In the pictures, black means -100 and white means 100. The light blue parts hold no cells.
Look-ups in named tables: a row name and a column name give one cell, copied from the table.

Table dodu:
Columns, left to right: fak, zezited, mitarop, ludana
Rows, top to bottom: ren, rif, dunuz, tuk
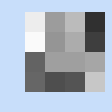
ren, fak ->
86
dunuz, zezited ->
25
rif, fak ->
96
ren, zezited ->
22
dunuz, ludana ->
30
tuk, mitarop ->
-34
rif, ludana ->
-51
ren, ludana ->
-62
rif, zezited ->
17
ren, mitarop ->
47
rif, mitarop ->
35
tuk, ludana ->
56
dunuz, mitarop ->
25
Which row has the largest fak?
rif

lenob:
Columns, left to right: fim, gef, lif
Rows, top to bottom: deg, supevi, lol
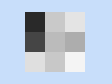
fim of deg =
-68
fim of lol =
75
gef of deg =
58
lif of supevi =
36
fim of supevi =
-46
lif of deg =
79
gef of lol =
57
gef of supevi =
47
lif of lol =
91

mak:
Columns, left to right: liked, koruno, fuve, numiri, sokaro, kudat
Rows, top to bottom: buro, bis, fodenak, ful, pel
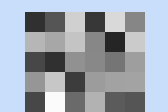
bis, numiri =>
6
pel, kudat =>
-33
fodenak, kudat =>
24
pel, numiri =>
40
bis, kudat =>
59
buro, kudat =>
5
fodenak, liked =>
-44
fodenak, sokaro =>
-8
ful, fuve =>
-53
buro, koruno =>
-33
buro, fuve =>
63
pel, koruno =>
97
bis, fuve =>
54
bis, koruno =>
31
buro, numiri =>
-57
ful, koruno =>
56
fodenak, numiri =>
7

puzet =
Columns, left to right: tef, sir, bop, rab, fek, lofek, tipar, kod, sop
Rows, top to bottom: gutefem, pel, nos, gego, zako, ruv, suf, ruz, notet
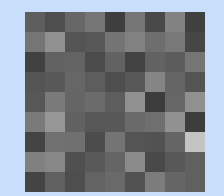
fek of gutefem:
-51
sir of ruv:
18
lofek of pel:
1
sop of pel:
-45
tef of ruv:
-4
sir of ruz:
6
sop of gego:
-34
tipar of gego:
4
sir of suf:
-11
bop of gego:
-20
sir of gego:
-31
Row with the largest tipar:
gego

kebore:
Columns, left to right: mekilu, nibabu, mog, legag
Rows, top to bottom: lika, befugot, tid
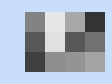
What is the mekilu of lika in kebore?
3
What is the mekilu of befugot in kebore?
-32
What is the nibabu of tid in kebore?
12
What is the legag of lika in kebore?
-60
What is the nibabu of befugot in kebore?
76
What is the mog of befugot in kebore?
-32
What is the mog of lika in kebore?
32
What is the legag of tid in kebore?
28
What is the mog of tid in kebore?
16
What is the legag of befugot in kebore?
-11
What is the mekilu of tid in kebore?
-50
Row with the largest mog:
lika

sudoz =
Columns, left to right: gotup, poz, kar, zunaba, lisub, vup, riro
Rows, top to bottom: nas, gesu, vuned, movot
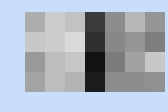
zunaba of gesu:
-62
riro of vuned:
57
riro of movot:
13
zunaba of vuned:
-86
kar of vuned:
55
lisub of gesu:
7
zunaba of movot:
-78

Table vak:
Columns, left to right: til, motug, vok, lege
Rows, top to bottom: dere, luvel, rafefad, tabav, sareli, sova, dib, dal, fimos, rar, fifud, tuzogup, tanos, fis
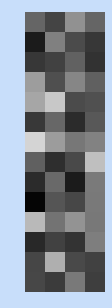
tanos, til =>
-45
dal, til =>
-25
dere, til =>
-21
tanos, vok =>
-43
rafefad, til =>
-57
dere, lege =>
-21

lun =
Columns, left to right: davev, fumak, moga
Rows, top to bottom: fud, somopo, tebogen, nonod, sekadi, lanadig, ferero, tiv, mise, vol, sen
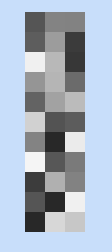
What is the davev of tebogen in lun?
88
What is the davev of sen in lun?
-69
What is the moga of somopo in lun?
-54
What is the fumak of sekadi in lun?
27
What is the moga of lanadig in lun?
-28
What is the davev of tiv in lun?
92
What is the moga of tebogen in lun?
-57
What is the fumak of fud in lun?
3
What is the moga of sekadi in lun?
47
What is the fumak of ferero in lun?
-69
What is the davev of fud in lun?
-33
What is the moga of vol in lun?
88
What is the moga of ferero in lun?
84
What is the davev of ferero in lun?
3
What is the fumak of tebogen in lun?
44
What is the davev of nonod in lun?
17
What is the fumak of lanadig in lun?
-35
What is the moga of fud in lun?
2
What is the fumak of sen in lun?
69

